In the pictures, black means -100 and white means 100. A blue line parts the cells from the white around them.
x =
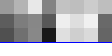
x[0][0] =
21
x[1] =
[-27, -2, 6, -31, 87, 74, 88, -18]
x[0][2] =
82
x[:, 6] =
[60, 88, 71]
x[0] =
[21, 41, 82, 3, 52, 49, 60, 49]
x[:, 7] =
[49, -18, -21]

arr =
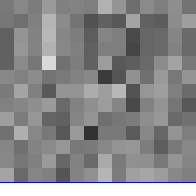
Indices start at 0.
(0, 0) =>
-5
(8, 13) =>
-11
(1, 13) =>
24
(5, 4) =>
-4
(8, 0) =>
24
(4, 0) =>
-24
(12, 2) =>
5
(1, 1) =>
-13
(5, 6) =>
7
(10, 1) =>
-12
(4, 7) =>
22
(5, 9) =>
14
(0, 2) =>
-3
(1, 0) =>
-7
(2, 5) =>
-2
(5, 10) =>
-12
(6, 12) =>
0
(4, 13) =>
-6
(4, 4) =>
-11
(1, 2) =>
0
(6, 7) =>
24
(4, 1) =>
8
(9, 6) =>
-61
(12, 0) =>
29
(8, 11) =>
19
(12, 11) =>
22
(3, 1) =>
18
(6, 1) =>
29
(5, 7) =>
-54
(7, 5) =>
1
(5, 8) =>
-34
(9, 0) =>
-11
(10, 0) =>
5
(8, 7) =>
-13
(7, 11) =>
16
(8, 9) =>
-3
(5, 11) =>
21

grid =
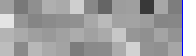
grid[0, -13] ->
25
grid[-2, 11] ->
29
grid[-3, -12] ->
17
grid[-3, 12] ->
6
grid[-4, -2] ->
31
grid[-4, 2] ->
12
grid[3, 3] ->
33
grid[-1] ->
[48, 8, 44, 33, 28, -3, 8, 9, 35, 65, 15, 13, 30]
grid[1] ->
[79, 17, 4, 9, 12, 13, 32, 46, 27, 28, 23, 5, 6]
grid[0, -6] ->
-21
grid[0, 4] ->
33
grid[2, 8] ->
56

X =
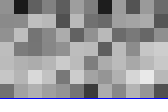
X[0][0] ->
14
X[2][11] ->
12
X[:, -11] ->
[-80, 9, 49, -3, 39, 42, 27]
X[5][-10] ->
70
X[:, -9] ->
[1, 44, 7, 6, 43, 52, 25]
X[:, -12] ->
[14, 8, 14, 48, 47, 55, -11]
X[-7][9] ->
-35
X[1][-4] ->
25
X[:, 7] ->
[-77, -18, 45, -26, 35, 17, 36]
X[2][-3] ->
-5
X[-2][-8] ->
-6
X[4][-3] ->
32
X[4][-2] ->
45
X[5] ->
[55, 42, 70, 52, -6, 60, 28, 17, 39, 68, 83, 44]
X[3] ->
[48, -3, -8, 6, 14, 48, 46, -26, 46, 10, 55, 61]
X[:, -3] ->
[-35, 29, -5, 10, 32, 68, 41]
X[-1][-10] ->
39
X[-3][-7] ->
47
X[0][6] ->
-1
